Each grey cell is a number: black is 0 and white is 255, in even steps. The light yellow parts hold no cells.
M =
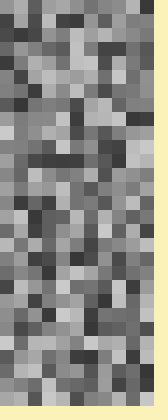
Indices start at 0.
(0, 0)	149
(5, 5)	157
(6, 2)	60
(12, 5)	129
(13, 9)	124
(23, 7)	91
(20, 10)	155
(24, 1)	109
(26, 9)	110
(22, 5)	184
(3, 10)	87
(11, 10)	181
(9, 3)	176
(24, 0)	202
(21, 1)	164
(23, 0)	136
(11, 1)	106
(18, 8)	74
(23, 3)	131
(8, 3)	137
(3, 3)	104
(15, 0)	162
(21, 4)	146
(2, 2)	71
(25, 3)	113
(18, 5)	55
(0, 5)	143
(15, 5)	183
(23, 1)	73
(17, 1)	119
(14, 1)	60
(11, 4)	62
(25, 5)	61
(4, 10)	90
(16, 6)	90
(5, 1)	69
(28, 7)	136
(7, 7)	184
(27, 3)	192
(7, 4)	120

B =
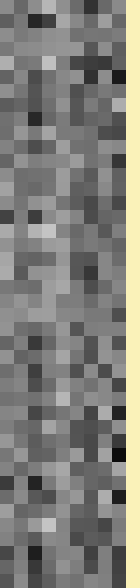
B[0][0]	139
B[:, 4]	[143, 167, 146, 149, 126, 136, 130, 145, 123, 122, 158, 136, 156, 155, 117, 158, 132, 159, 150, 160, 167, 125, 135, 151, 142, 165, 130, 154, 182, 118, 137, 120, 127, 167, 157, 135, 147, 132, 134, 132, 146, 123]
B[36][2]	108
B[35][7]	173
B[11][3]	133
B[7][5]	86
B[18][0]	166
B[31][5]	84
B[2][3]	143
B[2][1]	122
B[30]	[126, 109, 103, 164, 137, 83, 79, 93, 143]
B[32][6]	73
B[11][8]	54
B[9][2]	121
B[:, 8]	[138, 103, 124, 94, 97, 27, 112, 173, 80, 72, 136, 54, 96, 98, 72, 105, 127, 100, 108, 126, 134, 116, 78, 128, 81, 135, 147, 69, 124, 35, 143, 58, 12, 165, 113, 30, 133, 123, 129, 61, 65, 68]
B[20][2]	109
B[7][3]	111
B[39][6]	64
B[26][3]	127
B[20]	[120, 113, 109, 157, 167, 123, 77, 106, 134]
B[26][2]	63
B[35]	[108, 138, 88, 77, 135, 151, 88, 173, 30]
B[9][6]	113
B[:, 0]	[139, 95, 141, 121, 175, 99, 143, 92, 112, 110, 130, 101, 140, 162, 139, 66, 170, 146, 166, 171, 120, 133, 144, 147, 101, 146, 110, 125, 114, 133, 126, 151, 119, 131, 59, 108, 158, 136, 130, 71, 102, 85]
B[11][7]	124
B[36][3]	124
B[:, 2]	[141, 38, 130, 140, 122, 76, 84, 82, 40, 121, 77, 126, 113, 105, 145, 61, 179, 130, 99, 146, 109, 132, 157, 104, 57, 108, 63, 77, 113, 70, 103, 92, 96, 125, 35, 88, 108, 154, 90, 30, 56, 69]
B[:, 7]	[105, 158, 117, 141, 57, 141, 121, 102, 106, 77, 142, 124, 145, 137, 110, 101, 88, 115, 135, 135, 106, 131, 121, 128, 144, 147, 76, 136, 136, 172, 93, 128, 162, 108, 95, 173, 148, 70, 87, 127, 126, 128]
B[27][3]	107

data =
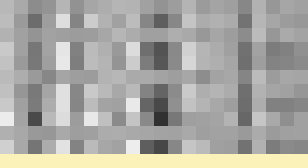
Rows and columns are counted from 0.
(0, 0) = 184
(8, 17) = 103
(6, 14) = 174
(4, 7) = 180
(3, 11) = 83
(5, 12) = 158
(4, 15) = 175
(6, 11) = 100
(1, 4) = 222
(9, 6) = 160
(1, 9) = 188
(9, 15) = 162
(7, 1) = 160
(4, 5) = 126
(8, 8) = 139
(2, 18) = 187
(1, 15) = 177
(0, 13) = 180
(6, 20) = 161
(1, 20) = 156
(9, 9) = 169
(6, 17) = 111
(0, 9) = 179
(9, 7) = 172
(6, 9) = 185
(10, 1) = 168
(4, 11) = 87
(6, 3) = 165
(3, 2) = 119
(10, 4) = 226
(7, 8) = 161
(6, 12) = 139
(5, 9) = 170

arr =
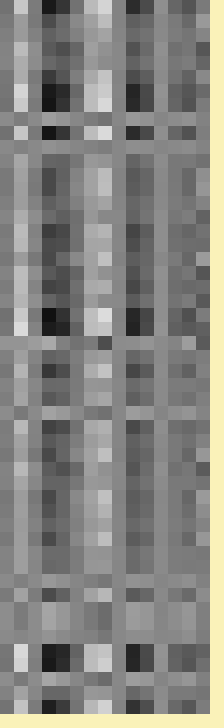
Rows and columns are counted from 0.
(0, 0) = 114
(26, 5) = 121
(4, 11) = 141
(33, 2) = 141
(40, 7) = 151
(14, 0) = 127
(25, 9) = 102
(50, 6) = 183
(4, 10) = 115
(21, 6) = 155
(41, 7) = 119
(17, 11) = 142
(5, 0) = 119
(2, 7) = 163
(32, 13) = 103
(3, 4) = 78
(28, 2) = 130
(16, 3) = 61
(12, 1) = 161
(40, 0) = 130
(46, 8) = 133
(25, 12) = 122
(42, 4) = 97
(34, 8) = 135
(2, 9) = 105
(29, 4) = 153
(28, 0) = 126
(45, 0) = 138
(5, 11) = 139
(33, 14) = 91
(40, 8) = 134
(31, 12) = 121
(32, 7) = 191
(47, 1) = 209
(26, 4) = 77
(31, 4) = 100
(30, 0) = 124
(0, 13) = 84

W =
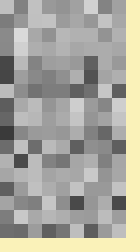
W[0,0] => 191
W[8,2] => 183
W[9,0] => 58
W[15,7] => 188
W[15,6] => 155
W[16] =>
[110, 107, 156, 95, 117, 190, 93, 154, 190]
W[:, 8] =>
[161, 167, 177, 167, 153, 175, 95, 206, 196, 173, 95, 166, 167, 194, 73, 157, 190]
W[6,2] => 114
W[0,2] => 193
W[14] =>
[164, 135, 127, 198, 142, 73, 150, 173, 73]
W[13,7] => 153
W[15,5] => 157
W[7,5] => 206
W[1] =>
[124, 151, 192, 194, 155, 167, 151, 195, 167]
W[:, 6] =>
[209, 151, 177, 171, 96, 82, 112, 155, 149, 129, 143, 175, 201, 153, 150, 155, 93]
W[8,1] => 189
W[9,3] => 156
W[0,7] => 131
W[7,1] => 169
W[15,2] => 169
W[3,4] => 179
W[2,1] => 218
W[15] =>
[125, 200, 169, 182, 174, 157, 155, 188, 157]
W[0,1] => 129
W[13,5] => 194
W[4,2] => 131
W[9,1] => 135
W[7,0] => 93
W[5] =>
[70, 158, 137, 128, 144, 175, 82, 164, 175]
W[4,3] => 158
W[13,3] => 173

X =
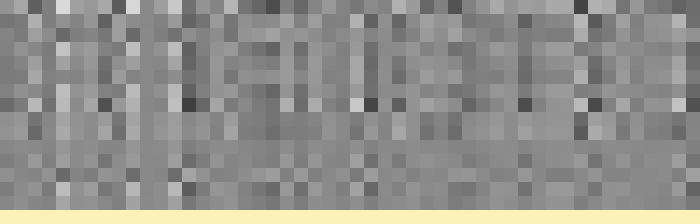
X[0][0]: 146
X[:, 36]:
[147, 140, 133, 145, 142, 138, 145, 147, 140, 140, 139, 141, 132, 145, 141]
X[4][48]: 163
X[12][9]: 109
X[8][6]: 140
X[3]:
[129, 145, 135, 123, 194, 148, 155, 130, 122, 189, 136, 145, 187, 97, 128, 146, 152, 126, 114, 100, 147, 110, 148, 141, 128, 153, 111, 137, 139, 149, 130, 138, 113, 119, 136, 152, 145, 123, 143, 156, 156, 122, 131, 150, 139, 140, 133, 130, 141, 102]
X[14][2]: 134
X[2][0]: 131
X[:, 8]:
[92, 157, 157, 122, 143, 155, 124, 152, 118, 111, 134, 141, 142, 130, 128]
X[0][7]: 168
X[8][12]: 156
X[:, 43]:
[170, 124, 122, 150, 134, 125, 148, 129, 151, 156, 139, 135, 132, 144, 144]
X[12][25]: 122
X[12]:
[144, 135, 132, 146, 106, 132, 125, 147, 142, 109, 137, 134, 108, 164, 145, 130, 132, 141, 149, 156, 128, 152, 128, 136, 143, 122, 156, 136, 141, 130, 137, 135, 147, 149, 139, 130, 132, 150, 135, 127, 127, 137, 147, 132, 132, 137, 137, 139, 128, 159]
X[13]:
[125, 139, 146, 122, 187, 145, 156, 119, 130, 182, 136, 141, 184, 93, 123, 149, 144, 130, 118, 106, 152, 112, 152, 138, 127, 162, 104, 139, 129, 147, 138, 140, 121, 117, 132, 147, 145, 114, 139, 152, 153, 138, 118, 144, 145, 137, 137, 134, 153, 100]
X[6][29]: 148
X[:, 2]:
[95, 175, 159, 135, 158, 167, 137, 184, 116, 106, 137, 153, 132, 146, 134]
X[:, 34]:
[147, 125, 131, 136, 130, 128, 135, 121, 142, 145, 136, 131, 139, 132, 137]
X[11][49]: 116
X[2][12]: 114
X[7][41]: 185
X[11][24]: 131
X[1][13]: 100
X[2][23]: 129
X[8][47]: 128
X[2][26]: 131
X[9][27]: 132
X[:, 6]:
[152, 149, 132, 155, 151, 144, 154, 165, 140, 139, 141, 147, 125, 156, 145]
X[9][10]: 137
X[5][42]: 101
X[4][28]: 118

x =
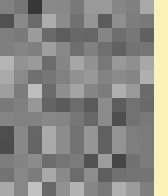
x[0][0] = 129
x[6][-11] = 158
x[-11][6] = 128
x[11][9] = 113
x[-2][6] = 141
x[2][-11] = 126
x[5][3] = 118
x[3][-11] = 127
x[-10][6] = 145
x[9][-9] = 102
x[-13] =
[81, 137, 107, 172, 139, 113, 149, 92, 142, 125, 121]
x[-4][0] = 76
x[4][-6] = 166
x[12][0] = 115
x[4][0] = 180
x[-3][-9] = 139
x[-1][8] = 174
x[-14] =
[129, 118, 55, 137, 136, 121, 153, 154, 134, 128, 168]
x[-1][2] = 192
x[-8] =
[158, 124, 189, 107, 142, 164, 133, 124, 174, 153, 107]
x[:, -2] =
[128, 125, 119, 115, 143, 133, 153, 114, 114, 126, 127, 113, 116, 155]
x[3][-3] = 97
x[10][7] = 97
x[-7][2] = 151
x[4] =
[180, 146, 154, 108, 133, 166, 145, 120, 152, 143, 167]
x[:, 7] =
[154, 92, 133, 112, 120, 131, 124, 140, 138, 96, 97, 156, 95, 120]
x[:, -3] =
[134, 142, 110, 97, 152, 138, 174, 93, 78, 147, 147, 70, 113, 174]
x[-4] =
[76, 136, 101, 169, 140, 115, 149, 97, 147, 127, 123]
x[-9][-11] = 170
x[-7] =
[121, 128, 151, 100, 91, 108, 90, 140, 93, 114, 106]
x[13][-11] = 169
